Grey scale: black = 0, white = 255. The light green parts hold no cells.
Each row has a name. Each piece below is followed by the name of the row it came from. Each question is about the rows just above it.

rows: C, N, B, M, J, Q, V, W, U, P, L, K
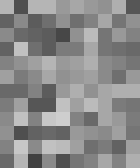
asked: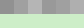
J
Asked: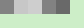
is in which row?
U
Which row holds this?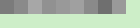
Q
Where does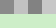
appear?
U

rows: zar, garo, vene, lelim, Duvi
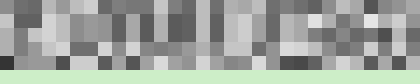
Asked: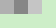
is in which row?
lelim
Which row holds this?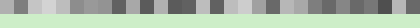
vene
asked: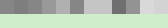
lelim
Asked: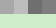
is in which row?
zar
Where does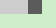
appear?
Duvi
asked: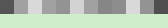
Duvi

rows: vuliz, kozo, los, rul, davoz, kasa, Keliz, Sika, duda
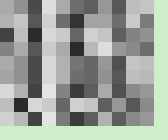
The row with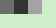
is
kozo
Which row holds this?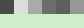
vuliz
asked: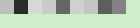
los

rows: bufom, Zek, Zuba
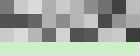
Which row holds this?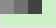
bufom
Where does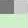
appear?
bufom
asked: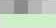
Zek
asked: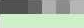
Zek
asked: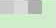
bufom

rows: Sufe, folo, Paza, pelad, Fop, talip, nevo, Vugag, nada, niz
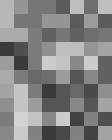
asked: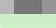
folo
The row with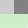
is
niz
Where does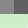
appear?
talip
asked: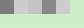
Fop
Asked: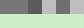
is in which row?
Sufe
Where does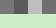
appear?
Sufe

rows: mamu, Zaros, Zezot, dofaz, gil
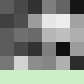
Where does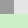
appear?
Zaros
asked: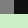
dofaz

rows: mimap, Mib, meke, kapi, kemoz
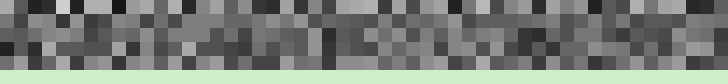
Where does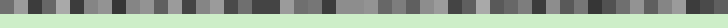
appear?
kemoz
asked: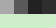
mimap
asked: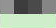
Mib
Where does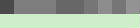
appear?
Mib
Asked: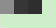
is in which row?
mimap
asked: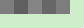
meke

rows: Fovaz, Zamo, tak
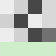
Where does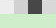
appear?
Fovaz
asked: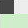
Zamo
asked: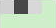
Fovaz

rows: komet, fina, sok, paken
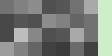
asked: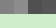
komet
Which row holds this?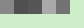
sok
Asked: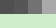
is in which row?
komet

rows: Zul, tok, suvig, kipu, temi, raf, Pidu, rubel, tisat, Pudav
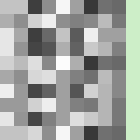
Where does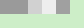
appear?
rubel
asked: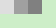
raf
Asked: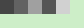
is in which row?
Pidu

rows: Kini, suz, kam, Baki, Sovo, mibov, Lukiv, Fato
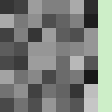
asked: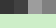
Kini
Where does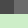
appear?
mibov
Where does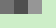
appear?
Fato
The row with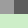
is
kam
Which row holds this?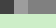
Kini

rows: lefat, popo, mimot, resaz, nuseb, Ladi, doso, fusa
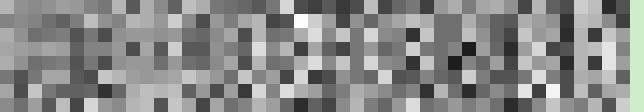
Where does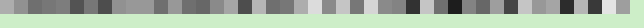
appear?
nuseb
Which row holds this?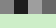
resaz
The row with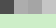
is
Ladi
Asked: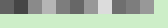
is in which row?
fusa
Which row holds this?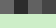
fusa
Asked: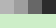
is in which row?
fusa

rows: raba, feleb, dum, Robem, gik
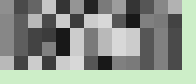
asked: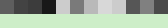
dum
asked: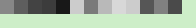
dum
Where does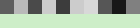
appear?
feleb
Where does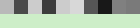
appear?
feleb
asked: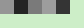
raba
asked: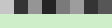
raba

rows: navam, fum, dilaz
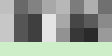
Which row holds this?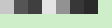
dilaz
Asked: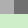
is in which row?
navam

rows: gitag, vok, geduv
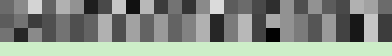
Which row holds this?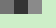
gitag
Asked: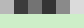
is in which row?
gitag
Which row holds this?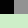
geduv

